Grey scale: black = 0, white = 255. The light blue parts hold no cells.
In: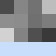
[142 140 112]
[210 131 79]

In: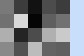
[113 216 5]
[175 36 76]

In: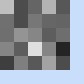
[112 76 119]
[111 148 134]

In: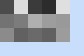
[115 124 175]
[139 97 106]

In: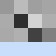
[171 46 211]
[169 176 65]

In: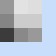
[133 204 204]
[59 137 153]

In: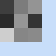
[42 150 52]
[206 134 138]

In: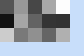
[19 166 99]
[204 121 144]
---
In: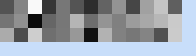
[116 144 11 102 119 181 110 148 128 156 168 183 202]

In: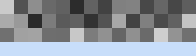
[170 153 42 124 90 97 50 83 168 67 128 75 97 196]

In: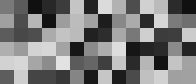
[160 77 183 18 157 188 161 29 136 171 41 214 123 111]
[175 155 211 215 163 22 139 174 221 22 36 42 139 35]
[93 206 69 69 55 133 24 198 28 75 192 209 160 161]

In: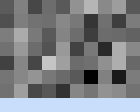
[80 126 114 111 136 120 53 112 62 124]
[113 153 108 83 153 66 121 41 173 136]
[117 135 148 120 106 89 2 129 26 124]

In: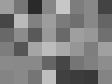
[70 186 129 157 123 111 136 101]
[125 85 165 189 169 150 126 160]
[132 137 117 190 64 60 57 132]

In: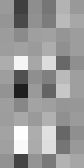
[149 73 145 124 186 167]
[157 161 155 173 144 157]
[158 80 143 128 186 159]
[158 135 163 159 150 151]
[163 254 173 225 103 143]
[146 68 148 121 179 166]

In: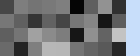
[119 96 52 98 69 118 133 21 93]
[106 36 127 183 182 116 100 89 38]

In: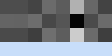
[100 99 109 72 85 5 75 107]

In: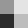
[44 189]
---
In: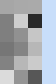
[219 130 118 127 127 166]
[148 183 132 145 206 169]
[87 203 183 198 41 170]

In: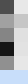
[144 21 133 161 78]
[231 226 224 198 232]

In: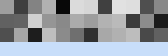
[79 97 158]
[166 99 62]
[29 208 131]
[190 149 177]
[139 137 8]
[111 171 219]
[48 157 214]
[168 178 64]
[177 186 225]
[189 59 222]
[73 140 79]
[97 27 136]

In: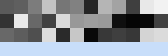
[104 51 90]
[93 233 95]
[79 104 124]
[220 65 195]
[42 218 118]
[199 152 129]
[9 158 37]
[56 154 181]
[63 15 163]
[55 5 63]
[212 8 232]
[219 65 242]

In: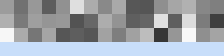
[247 176 156]
[171 122 113]
[118 159 152]
[165 149 93]
[86 152 145]
[94 83 223]
[86 103 172]
[162 173 137]
[126 147 169]
[161 95 87]
[189 101 85]
[54 224 143]
[150 94 166]
[248 220 177]
[143 124 135]
[164 63 127]

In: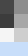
[245 60 71]
[206 167 141]

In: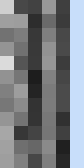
[158 161 167 149 119 128 146 219 148 114 159 207]
[128 111 55 116 139 157 118 85 113 125 157 72]
[71 103 68 52 51 36 29 58 57 56 45 66]
[127 138 118 120 124 123 129 150 146 127 106 152]
[39 32 64 49 75 75 70 60 74 72 59 63]

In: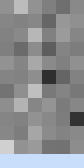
[208 135 133 142 115 132 146 127 130 134 145]
[146 125 130 179 143 130 133 107 137 130 188]
[154 166 146 134 191 142 168 140 183 135 146]
[115 139 136 148 121 47 138 94 129 102 127]
[114 131 125 123 132 101 128 132 155 151 111]
[141 137 51 135 120 130 144 125 134 144 137]
